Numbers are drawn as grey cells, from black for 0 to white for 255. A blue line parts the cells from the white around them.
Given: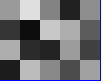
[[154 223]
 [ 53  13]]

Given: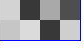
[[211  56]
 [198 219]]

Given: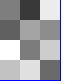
[[126  57]
 [ 96 164]]

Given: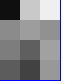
[[ 15 201]
 [139 157]]

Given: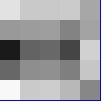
[[226 201]
 [153 156]]

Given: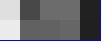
[[223  72]
 [235  97]]

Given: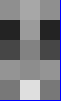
[[143 167]
 [ 35 155]]

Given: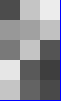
[[ 76 197]
 [152 161]]

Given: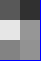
[[ 88  48]
 [230 150]]
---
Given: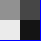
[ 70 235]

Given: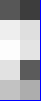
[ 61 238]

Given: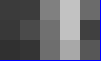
[107 193 110]

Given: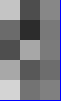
[135  44  78]

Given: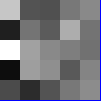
[137 173 137 158  75]

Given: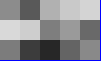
[212 154  39]

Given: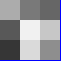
[102 241  54]

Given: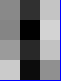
[196   1 155]
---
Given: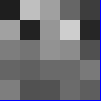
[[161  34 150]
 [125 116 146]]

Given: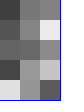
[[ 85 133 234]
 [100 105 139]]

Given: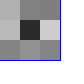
[[185  43 205]
 [132 145 133]]

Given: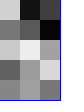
[[119  89   5]
 [201 237 162]]

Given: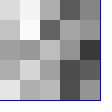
[[194 250  98]
 [159 152 189]]

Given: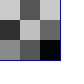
[[ 48 191 102]
 [138  86   4]]

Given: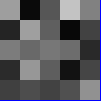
[[ 36 159  95]
 [124 105 119]]

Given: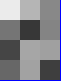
[[117  55 132]
 [ 69 166 160]]

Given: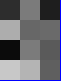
[[173 103 106]
 [ 11 123  90]]
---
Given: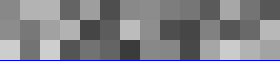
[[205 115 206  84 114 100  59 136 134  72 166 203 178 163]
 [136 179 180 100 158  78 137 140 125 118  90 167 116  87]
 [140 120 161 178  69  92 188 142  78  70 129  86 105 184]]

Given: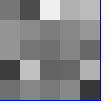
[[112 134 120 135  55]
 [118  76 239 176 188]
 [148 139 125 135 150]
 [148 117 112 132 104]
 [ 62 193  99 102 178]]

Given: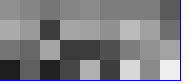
[[ 30  95  34  70 176  62 215 137 238]
 [144 133 118 132 139 125 124 125  90]
 [170 154  61 165 160 145 186 161 110]
 [116 102 165  59  61  80 125 146 162]]

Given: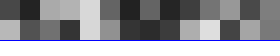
[[184  82 113  52 215 145  52  44  60 174 222  68 165 121]
 [ 72  35 170 179 216 100  34 100  37  62 116 152  73 126]]

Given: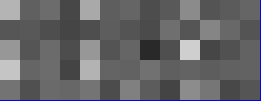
[[115  80 106 103 116  76 128  92  68 140 118  72  85]
 [180  96 108  71 169  94 101  77  89 139  84  91 101]
 [ 86  88  78  69  78  93  84  75 111  85 133 104  84]
 [151  85 107  77 151  84 101  41  79 207  70  81  98]
 [197 101 108  68 179 100  98 113  95  99  93  97  98]]

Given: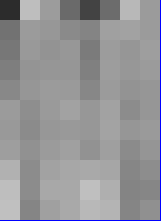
[[192 133 160 169 184 180 133 144]
 [ 44 190 156 106  67 108 184 155]
 [114 155 151 138 132 160 162 155]
 [119 153 147 151 123 156 150 158]
 [126 148 150 150 128 157 151 155]
 [136 150 155 154 135 155 147 150]
 [155 142 154 162 151 162 140 150]
 [153 139 151 153 151 163 150 154]
 [158 145 155 160 146 159 139 149]
 [177 140 162 167 169 166 134 141]
 [190 140 168 168 191 175 132 134]]
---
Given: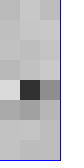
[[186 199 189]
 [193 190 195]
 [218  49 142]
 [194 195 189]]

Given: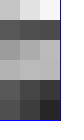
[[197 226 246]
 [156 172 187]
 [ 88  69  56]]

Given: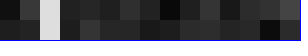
[[ 16  56 222  33  38  31  47  34   9  31  52  24  44  50  68]]

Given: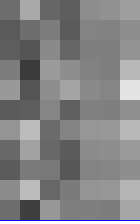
[[109 169 102  94 141 145 158]
 [ 94  85 138 102 127 126 146]
 [153  84 142 164 138 133 228]
 [148 188 107 132 150 152 185]
 [ 91 122 120  87 131 133 142]
 [109  63 151 126 127 124 165]]

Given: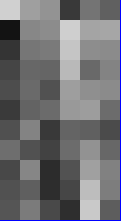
[[208 159 147  57 116  96]
 [ 52 118 122 197 141 139]
 [ 77 106  81 158 143 139]
 [ 80 131  57 100  96  75]
 [ 72 134  44  82 160 129]
 [ 85 123  73  46 201  93]]

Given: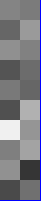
[[132 123]
 [144 129]
 [121 102]
 [240 149]
 [145  53]]

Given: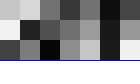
[[198 215 114  56 114  15  70]
 [ 66 124   7 141 197  26 240]]

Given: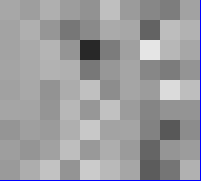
[[167 158 175 157 146 191 155 135 125 162]
 [163 170 180 149  40 124 160 229 183 167]
 [161 168 147 172 192 141 165 156 219 190]
 [149 159 155 175 200 163 164 130  88 140]
 [154 173 194 148 203 185 166  92 117 177]]
